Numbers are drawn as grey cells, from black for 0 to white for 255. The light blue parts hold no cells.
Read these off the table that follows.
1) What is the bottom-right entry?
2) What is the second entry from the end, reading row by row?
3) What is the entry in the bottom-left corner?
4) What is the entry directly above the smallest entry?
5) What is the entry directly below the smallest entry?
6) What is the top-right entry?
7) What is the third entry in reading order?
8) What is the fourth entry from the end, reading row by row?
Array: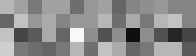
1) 90
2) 182
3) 206
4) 170
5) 101
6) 132
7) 120
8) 120

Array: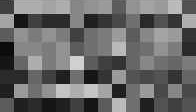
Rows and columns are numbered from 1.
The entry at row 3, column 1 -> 92
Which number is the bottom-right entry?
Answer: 82
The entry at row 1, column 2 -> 174
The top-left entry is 64
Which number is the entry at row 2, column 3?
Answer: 64
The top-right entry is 82
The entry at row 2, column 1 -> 164
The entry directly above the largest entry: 92
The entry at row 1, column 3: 174
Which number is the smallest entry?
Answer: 12
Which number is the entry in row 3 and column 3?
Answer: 124
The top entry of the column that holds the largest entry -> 135
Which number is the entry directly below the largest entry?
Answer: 112
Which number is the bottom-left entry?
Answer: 92
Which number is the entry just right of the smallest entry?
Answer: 135
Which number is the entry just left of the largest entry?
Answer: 146
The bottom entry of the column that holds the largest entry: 64
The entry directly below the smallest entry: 22

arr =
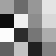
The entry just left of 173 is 118
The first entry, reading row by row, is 162
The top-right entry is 228
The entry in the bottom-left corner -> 96
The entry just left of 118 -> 44

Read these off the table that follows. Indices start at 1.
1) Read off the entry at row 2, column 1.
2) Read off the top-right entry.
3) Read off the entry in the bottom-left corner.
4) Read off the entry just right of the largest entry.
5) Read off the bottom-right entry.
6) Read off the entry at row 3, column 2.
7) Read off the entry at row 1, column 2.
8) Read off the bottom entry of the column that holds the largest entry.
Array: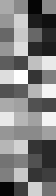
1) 150
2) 138
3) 5
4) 52
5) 115
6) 201
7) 138
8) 62

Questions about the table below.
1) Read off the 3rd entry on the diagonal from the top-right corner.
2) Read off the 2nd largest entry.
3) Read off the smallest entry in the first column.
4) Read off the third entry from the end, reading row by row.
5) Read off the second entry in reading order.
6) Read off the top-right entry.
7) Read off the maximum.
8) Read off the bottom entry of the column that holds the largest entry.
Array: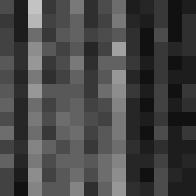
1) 76
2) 183
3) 56
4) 76
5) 29
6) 29
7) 195
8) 132

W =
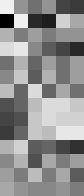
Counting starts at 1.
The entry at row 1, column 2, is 147
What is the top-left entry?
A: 240
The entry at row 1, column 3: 112
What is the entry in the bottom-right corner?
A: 124
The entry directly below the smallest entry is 178
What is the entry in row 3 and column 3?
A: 158
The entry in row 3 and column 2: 124
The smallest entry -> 0
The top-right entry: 59
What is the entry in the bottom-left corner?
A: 168

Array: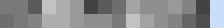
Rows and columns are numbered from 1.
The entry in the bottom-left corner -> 110
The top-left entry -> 121
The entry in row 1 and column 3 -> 90
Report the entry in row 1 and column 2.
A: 121
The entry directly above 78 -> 67
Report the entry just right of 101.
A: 78

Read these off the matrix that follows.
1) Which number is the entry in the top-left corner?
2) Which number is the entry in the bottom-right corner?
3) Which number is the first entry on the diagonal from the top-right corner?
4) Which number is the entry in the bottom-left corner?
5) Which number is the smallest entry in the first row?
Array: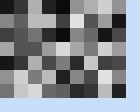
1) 22
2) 33
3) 146
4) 115
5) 11

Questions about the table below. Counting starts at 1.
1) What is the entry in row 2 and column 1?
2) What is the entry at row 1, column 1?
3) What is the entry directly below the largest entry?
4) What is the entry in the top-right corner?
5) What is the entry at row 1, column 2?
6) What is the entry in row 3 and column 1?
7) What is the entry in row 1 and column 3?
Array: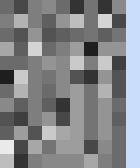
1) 126
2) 107
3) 190
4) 137
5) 72
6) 107
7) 126

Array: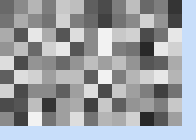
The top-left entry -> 105
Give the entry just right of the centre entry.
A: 159
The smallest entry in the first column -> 75
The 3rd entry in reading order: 181
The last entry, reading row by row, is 159
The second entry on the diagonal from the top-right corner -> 148
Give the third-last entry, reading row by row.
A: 40
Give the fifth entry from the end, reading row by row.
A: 171
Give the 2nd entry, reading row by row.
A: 138
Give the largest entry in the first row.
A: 200
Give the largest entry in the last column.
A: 231
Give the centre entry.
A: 190
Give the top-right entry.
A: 52
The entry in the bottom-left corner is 138
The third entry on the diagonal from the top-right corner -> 75
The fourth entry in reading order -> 126
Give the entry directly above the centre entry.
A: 138
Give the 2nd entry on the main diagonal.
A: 171
